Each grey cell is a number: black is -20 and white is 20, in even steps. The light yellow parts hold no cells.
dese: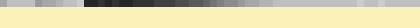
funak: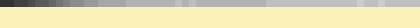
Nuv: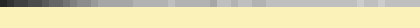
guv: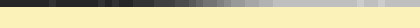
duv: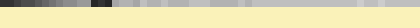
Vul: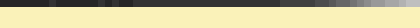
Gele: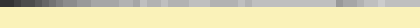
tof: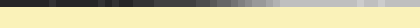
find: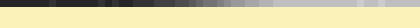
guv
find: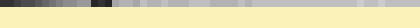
duv
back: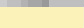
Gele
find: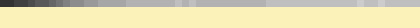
funak
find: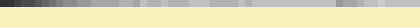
Gele

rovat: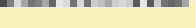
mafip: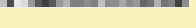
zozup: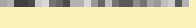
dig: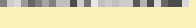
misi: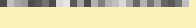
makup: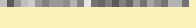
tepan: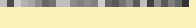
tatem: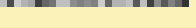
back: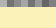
makup
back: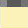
zozup
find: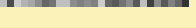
tepan
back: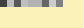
tatem

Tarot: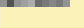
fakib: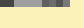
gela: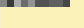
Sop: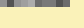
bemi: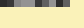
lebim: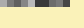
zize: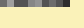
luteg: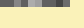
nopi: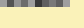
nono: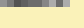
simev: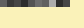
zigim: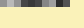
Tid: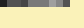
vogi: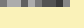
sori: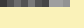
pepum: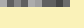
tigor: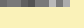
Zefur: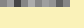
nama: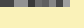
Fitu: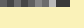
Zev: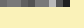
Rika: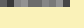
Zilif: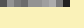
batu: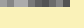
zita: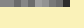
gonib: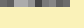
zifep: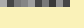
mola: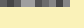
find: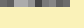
gonib
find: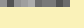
Sop
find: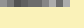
nono
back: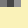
gonib

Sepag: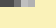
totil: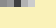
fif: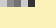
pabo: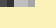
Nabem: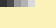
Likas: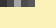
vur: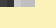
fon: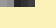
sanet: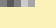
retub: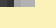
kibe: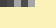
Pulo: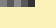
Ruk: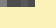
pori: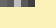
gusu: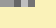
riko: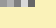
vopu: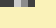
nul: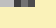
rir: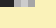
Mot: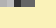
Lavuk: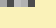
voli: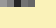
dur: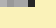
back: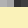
retub
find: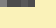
Ruk

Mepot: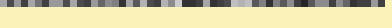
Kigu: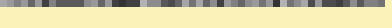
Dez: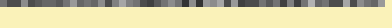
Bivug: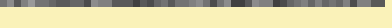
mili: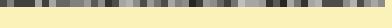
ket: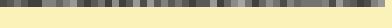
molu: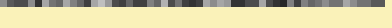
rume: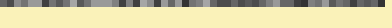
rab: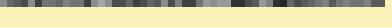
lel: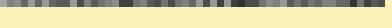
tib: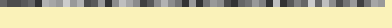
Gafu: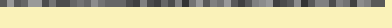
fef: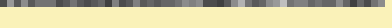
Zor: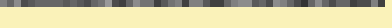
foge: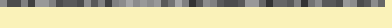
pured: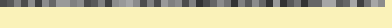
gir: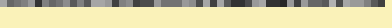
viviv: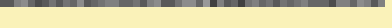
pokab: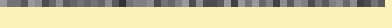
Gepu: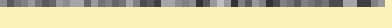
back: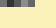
pokab
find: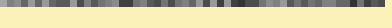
lel
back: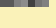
Gafu
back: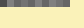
Bivug
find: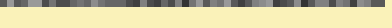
Gafu
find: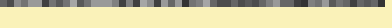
rume
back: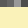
ket

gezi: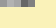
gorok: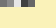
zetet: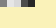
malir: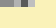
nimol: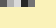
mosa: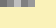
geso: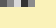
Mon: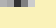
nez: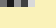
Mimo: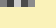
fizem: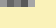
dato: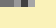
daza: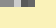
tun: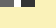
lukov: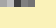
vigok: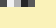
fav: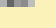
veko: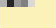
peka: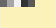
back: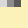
geso
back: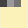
dato
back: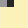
veko
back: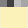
lukov
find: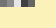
gorok

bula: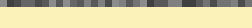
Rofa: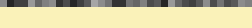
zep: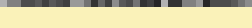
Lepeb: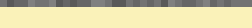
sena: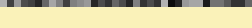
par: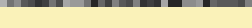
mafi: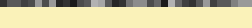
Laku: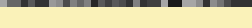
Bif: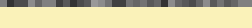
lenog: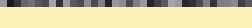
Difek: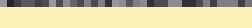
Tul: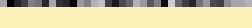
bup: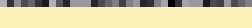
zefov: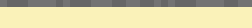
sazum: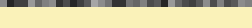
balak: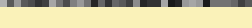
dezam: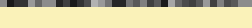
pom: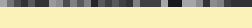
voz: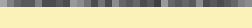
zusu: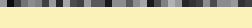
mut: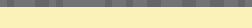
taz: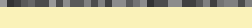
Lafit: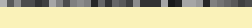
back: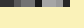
sena
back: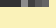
Lafit
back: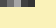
balak
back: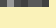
Difek
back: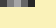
sena
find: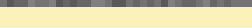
Lepeb
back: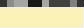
pom

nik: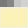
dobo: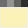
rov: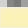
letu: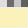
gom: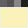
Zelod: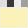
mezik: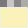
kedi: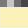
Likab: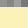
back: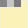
mezik
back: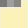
Likab

